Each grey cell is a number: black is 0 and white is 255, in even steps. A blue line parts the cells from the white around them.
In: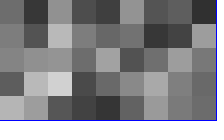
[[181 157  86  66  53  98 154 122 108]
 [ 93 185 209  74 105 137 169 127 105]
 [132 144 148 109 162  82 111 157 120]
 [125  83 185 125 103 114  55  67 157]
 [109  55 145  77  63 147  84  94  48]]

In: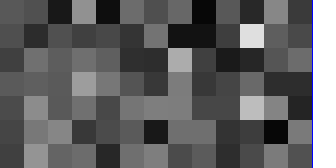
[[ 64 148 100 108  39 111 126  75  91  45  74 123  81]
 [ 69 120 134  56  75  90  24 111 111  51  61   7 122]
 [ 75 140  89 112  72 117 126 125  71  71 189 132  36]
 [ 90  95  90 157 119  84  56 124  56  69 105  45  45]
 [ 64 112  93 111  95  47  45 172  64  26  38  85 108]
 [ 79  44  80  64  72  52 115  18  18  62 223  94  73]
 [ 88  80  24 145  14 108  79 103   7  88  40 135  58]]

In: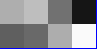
[[ 95 105 173 250]
 [174 190 113  21]]

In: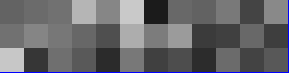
[[199  54 111  89  43 120  64  77  44 107  67  88]
 [113 133 119 103  79 173 124 155  59  64 104  62]
 [ 99 107 113 181 134 201  27 104  98 121  68 137]]

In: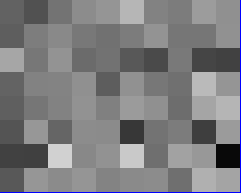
[[ 88 150 139 149 131 138 140 111 176 164]
 [ 65  64 209 136 146 201 111 162 152   9]
 [ 84 151 101 140 139  55 115 124  62 155]
 [ 95 118 130 146 128 155 144 109 165 181]
 [ 99 130 131 144  93 145 119 112 186 149]
 [166 119 147 107 114  88  74 121  69  65]
 [ 94 125 137 120 113 124 147 118 118 145]
 [ 98  81 115 140 149 182 130 124 156 144]]

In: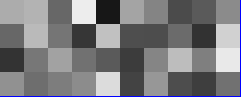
[[145 110 125 140 220  67 151  77  62 113]
 [ 51 119 162 113  90  60 133 189 127 233]
 [103 186 117  54 193  78  77 107  50 209]
 [172 179 103 237  23 164 132  75  90 139]]

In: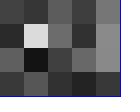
[[ 57  86  49  35  56]
 [ 95  19  64 104 137]
 [ 42 219 108  49 138]
 [ 66  54  92  62 118]]

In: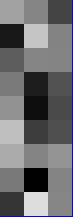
[[ 53 221 134]
 [121   1 132]
 [171 132 148]
 [191  61  79]
 [146  14  74]
 [122  29  82]
 [ 93 133 132]
 [ 24 197 131]
 [162 133  68]]

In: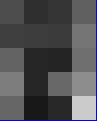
[[102  24  40 203]
 [125  38 104 141]
 [ 99  38  36 111]
 [ 63  61  59 117]
 [ 77  47  53  96]]
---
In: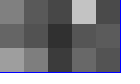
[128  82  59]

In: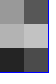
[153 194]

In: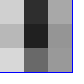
[208  32 153]

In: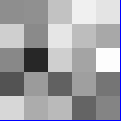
[142 138 207 159 132]

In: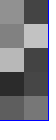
[145 194]

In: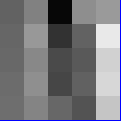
[ 98 152  74  97 197]

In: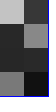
[195 136]

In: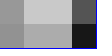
[152 172]

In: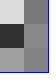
[220 137]
